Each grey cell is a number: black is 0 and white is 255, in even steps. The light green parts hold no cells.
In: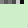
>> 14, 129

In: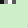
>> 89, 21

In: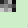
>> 8, 200

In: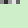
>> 103, 142

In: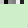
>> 34, 200

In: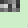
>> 59, 103

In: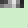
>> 36, 122
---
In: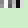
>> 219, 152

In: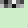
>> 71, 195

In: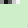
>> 246, 149

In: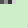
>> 212, 82

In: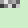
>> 103, 57

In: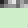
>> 120, 92

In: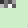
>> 159, 190
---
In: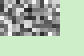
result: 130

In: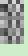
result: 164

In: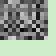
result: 208

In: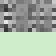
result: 189

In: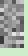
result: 74

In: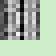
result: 106

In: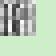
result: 191

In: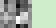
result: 155
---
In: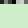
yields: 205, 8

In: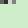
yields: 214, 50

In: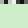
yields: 241, 18

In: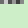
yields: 205, 63

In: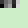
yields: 218, 5

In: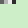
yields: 236, 44

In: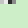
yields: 237, 45
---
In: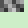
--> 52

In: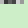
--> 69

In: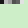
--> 80

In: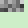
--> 67

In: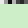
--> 40

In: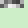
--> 80

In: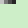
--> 74
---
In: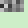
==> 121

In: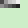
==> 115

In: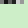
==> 20

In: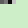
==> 121

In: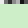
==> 112

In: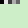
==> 230
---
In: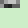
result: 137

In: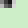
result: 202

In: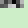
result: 184

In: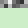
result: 189

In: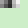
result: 243

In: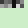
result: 136
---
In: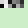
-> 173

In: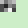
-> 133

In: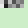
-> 95

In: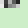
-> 149

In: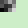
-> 58

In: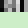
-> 6

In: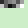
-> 176

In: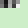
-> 62
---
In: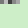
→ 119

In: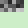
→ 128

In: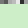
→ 118

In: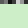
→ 90

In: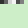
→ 48

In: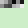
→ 193

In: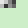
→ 229

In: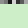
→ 142

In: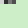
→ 210
